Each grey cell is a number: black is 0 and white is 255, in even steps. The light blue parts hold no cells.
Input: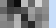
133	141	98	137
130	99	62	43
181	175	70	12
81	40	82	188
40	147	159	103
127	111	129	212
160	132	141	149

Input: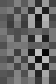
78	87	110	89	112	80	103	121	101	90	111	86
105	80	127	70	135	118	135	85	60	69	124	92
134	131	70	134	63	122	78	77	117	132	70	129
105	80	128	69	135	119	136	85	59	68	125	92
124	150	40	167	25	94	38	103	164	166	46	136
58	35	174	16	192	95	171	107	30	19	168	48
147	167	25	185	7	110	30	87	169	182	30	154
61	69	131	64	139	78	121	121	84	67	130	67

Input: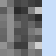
131	147	100	104	115	123	92	147
137	116	143	145	145	145	132	111
114	60	92	78	110	78	42	69
90	62	74	81	85	85	55	78
126	148	103	120	103	70	131	64
113	207	90	137	78	43	195	54

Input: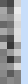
120	137	145	131	123	183	101	168	104	157	167	91
138	92	152	56	156	55	74	141	116	147	107	70
128	130	217	137	203	157	220	223	213	225	236	209

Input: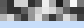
180	92	87
213	50	49
111	49	209
58	92	210
150	152	48
221	204	84
137	231	238
55	214	168
121	160	31
219	97	130
169	54	247
66	51	119

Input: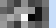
154	145	98	142
108	173	83	96
58	144	163	62
166	249	163	142
103	4	151	68
79	21	20	79
111	94	94	116
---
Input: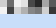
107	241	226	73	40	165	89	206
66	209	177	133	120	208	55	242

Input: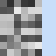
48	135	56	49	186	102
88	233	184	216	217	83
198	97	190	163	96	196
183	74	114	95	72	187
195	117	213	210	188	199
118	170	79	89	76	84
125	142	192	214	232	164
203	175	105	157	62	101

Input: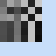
164	134	188	35	201	107
48	75	36	187	25	126
156	104	193	26	208	144
64	114	31	194	13	77
61	112	27	195	16	78
60	117	34	195	12	76

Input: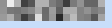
238	178	64	86	178	178	124	107	61	122	146	102	101	176	145
120	116	126	138	171	107	156	95	174	174	131	146	124	137	147
175	123	63	100	222	109	152	41	147	187	131	125	87	163	154

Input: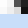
244	82	32	253
238	219	18	249

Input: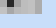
40	162	189	193	172	174
167	185	189	193	172	194

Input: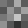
98	170	91	118
149	110	161	84
140	197	103	119
86	49	82	146
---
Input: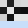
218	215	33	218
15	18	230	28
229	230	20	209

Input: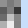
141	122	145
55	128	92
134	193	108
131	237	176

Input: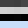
70	62	64	64
208	206	209	211
1	6	4	4

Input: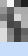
31	76	245	174
170	173	97	147
174	214	80	118
179	79	70	192
98	59	130	220
113	63	140	220

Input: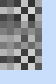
166	52	194	61	90	73
86	214	55	203	163	187
170	43	203	53	91	69
145	90	162	94	109	100
113	141	117	137	110	127
105	182	82	177	158	169
147	107	147	112	141	123
91	205	62	196	160	181
170	43	202	54	91	69
87	210	59	199	158	182

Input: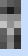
79	89	114
69	27	70
136	139	150
180	145	195
76	176	98
43	128	91
51	138	78

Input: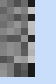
27	107	80	106	126
198	128	149	121	100
33	108	82	110	120
192	120	148	128	111
188	86	132	147	133
39	145	89	86	106
186	84	134	142	128
177	93	134	144	131
199	155	163	99	83
24	96	73	122	139
25	84	71	123	147
